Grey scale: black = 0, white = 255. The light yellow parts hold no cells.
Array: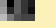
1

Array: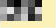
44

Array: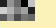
147

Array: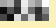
182

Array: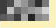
76

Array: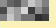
101

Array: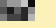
154
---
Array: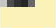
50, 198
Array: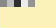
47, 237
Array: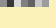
128, 216
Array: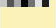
6, 227
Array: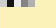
236, 236
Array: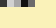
167, 209
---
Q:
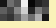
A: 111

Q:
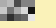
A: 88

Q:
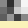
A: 150

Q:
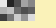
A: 204

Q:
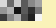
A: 76

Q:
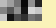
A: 49
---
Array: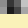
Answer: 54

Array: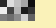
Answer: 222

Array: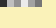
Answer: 191

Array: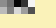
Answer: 111

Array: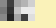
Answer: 63

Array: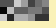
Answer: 81

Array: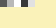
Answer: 184

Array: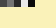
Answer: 116

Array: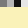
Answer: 183
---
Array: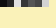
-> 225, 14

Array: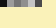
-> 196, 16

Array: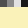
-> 225, 24

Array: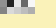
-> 247, 36

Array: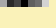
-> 211, 2

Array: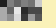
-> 231, 30
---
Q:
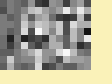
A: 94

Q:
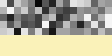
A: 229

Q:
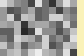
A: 222

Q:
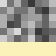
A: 217

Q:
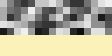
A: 198

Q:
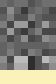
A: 111
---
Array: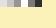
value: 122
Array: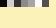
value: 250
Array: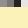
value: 36
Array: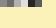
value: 38
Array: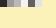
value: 97
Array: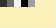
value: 8
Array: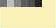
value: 78
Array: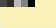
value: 129
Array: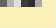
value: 45
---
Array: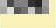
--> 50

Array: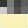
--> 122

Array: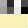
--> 41

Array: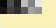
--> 189

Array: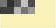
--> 90

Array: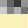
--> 100

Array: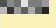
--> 124

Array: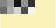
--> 20

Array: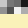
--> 119
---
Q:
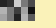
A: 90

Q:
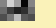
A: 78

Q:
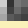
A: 65

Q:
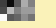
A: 116

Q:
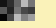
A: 158

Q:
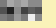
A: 138

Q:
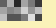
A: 69

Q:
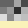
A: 191

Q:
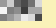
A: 74

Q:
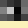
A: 65
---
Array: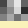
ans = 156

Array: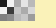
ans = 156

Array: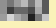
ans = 198

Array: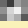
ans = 89

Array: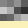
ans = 186

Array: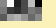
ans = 136

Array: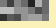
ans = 121

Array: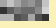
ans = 51

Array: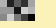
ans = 6

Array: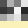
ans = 97
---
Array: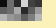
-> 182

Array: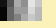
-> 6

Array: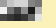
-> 70

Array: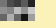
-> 102

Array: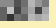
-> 98

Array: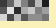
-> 212
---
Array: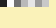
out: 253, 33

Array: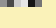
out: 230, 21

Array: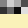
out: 223, 11

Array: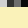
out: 208, 9

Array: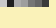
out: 201, 31

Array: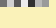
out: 237, 48

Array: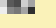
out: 237, 47
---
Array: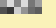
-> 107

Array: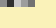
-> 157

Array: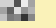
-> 52

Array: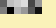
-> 86

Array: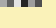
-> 157

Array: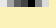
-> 135

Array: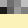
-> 154

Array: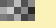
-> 68
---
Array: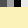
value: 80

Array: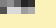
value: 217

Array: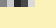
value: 204

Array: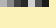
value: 41

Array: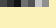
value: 112

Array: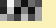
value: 62
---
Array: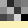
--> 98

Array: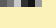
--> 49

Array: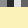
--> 43

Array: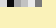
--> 194

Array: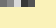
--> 217

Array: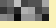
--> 149

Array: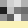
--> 93

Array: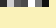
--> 255
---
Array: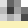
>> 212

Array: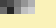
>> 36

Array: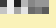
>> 227

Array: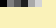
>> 86

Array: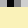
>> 179

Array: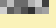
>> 79

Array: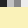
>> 35
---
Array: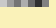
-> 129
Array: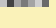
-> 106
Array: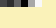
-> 248
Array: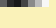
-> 247
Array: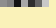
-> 200
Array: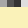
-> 222
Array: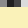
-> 219
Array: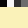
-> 109
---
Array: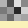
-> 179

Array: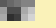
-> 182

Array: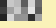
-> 47

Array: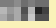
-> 80

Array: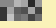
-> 67

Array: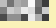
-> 173

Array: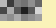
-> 143

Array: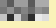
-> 233
